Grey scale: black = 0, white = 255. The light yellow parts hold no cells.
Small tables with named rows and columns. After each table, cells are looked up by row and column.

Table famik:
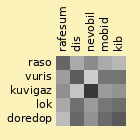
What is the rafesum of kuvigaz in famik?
144
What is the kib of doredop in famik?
89
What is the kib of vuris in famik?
116
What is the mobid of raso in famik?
170
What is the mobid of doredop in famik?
106
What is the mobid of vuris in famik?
117
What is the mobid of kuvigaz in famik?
155
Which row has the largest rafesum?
doredop

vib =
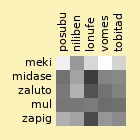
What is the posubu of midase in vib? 114
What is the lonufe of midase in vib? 60
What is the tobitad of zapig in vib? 139
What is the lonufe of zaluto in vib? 82
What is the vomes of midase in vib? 132
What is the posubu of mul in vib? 118
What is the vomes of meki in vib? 253
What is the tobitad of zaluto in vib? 130
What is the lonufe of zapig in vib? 74
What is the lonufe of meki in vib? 215
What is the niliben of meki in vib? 152
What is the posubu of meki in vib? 241
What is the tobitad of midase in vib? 137
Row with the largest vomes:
meki

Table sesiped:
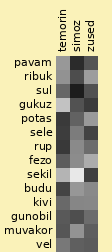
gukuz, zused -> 59
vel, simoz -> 95
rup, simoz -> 138
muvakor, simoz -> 147
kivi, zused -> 135
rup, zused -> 108
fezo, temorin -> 93
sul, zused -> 81
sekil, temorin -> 180
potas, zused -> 154

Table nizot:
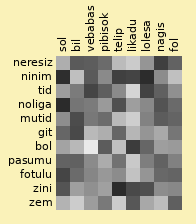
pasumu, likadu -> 201
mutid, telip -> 186
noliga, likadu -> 158
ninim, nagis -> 140
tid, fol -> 144
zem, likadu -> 87
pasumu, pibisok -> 172
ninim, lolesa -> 44
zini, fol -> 136
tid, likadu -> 213
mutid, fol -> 100
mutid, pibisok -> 108

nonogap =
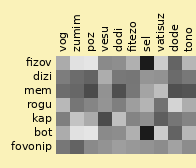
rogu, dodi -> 127
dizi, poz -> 99
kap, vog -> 127
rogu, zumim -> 118
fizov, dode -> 100
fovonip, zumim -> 99
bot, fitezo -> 176
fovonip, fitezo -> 152
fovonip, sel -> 147
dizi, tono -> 120
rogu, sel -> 180
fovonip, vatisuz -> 140
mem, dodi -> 79
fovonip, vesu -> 147
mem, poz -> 75
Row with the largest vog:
rogu

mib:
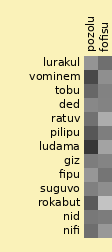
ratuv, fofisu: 173
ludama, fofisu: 163
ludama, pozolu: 55
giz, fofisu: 132
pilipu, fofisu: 126
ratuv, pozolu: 113
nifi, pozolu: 110
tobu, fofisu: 130
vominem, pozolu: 73
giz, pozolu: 125
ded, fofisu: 131
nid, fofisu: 124
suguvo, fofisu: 142
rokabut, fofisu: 195
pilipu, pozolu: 87
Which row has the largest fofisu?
rokabut

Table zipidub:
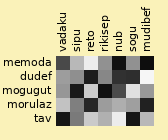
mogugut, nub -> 75
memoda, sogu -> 145
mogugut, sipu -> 25
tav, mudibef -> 184
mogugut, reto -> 203
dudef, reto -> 29
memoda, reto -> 237
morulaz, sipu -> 127
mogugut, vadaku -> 151
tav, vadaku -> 22
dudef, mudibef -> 246
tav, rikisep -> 176
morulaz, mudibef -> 33
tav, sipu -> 122

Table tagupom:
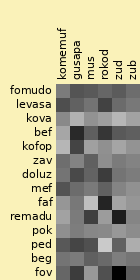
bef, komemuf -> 166
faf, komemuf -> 150
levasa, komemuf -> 78
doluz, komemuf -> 116
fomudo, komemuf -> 123
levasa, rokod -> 66
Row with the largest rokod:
ped

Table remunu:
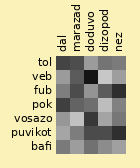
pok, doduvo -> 110
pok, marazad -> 99
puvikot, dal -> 165
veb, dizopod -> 199
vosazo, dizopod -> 164
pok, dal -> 63

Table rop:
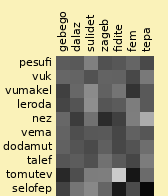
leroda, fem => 125
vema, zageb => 89
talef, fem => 70
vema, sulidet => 88
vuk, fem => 72
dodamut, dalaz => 84
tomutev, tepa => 107
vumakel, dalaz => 103
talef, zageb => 113
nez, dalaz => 60
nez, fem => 126
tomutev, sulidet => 125
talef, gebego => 85
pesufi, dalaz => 89
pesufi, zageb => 81
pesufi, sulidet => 128

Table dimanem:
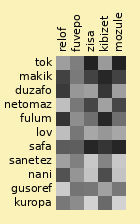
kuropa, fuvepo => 140
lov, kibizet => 151
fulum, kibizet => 39
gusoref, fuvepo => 116
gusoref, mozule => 119
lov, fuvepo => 119
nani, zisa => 195
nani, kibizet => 77
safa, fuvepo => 94
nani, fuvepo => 149
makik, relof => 66
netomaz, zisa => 70
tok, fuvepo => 126
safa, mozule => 38
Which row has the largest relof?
gusoref

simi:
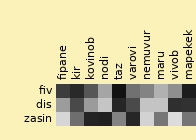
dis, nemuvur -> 196
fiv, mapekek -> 28
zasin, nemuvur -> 210
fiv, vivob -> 143
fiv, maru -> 177
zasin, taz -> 131
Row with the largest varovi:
fiv

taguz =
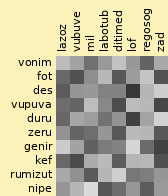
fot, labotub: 184
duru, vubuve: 167
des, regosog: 181
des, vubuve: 149
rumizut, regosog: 126
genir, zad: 66
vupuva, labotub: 136
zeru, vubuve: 100
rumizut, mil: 89
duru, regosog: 164
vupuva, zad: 71
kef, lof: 181
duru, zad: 210
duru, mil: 158
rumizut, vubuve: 145
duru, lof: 64
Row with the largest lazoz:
genir

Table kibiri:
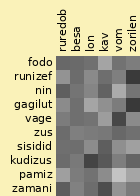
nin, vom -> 171
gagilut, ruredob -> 139
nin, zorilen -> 116
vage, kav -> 157
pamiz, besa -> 124
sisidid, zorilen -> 160
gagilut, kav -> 144
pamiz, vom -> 195
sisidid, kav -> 94
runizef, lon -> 138
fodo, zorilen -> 125
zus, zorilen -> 112

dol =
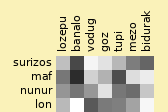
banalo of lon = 255
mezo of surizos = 125
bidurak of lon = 247
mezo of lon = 163
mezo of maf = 221
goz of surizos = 226
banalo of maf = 44
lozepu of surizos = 191
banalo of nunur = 117
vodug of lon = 89
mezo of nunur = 108

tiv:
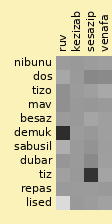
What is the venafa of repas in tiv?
153
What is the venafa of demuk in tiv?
159
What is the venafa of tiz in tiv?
164
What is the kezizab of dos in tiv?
154
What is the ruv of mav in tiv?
144
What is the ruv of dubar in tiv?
150
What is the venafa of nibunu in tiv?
158
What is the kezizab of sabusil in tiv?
154
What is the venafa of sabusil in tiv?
158
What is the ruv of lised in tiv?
219
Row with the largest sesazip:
besaz

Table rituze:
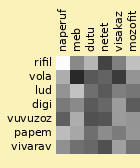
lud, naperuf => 147
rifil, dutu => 181
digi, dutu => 90
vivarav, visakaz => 160
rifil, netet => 67
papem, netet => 140
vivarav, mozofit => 113
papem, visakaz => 123
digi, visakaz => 156
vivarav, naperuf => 144
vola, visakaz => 59
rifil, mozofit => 192
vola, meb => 41
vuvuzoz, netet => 85
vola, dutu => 89
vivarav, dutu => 104
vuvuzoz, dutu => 81
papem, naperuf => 188
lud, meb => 194
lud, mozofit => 118
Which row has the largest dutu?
rifil

